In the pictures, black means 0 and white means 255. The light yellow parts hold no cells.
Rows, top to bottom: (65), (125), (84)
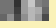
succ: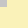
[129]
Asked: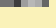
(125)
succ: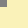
[115]

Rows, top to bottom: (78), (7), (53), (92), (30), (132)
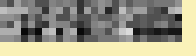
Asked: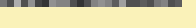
(92)
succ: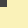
[52]
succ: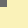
[119]

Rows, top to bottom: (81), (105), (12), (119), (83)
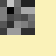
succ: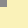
[126]
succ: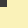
[155]

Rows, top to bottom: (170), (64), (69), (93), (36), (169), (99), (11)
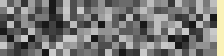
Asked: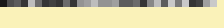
(36)
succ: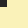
[53]
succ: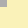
[135]

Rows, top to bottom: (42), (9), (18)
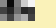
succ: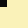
[123]
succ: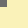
[38]
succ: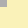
[66]
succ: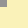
[175]
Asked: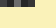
(9)
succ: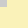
[244]

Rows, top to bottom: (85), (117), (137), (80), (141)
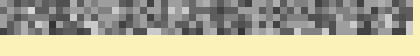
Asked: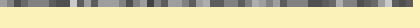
(137)
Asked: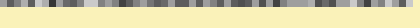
(80)
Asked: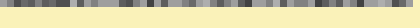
(85)
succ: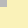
[158]
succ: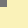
[93]
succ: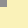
[129]

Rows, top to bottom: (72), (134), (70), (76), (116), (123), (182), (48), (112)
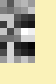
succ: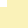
[240]
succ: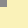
[154]
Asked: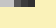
(70)
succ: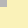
[154]

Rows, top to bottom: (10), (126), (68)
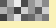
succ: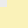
[75]
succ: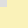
[91]
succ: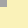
[122]
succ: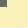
[165]
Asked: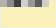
(126)
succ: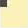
[151]

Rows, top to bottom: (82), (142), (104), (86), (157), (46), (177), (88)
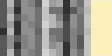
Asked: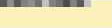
(46)
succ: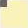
[195]
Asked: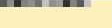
(177)
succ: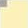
[49]
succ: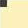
[143]

